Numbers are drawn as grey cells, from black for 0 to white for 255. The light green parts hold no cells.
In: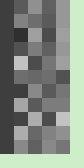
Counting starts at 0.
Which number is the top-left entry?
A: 62
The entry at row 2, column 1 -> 47
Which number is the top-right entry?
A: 151
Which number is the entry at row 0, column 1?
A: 90
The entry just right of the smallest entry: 159
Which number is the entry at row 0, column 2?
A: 144
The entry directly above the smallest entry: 130
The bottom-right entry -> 118
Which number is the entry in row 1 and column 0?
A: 62
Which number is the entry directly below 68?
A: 173
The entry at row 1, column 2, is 110
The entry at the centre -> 104
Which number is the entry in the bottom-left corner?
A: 62
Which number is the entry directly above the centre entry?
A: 76
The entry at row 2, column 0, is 62
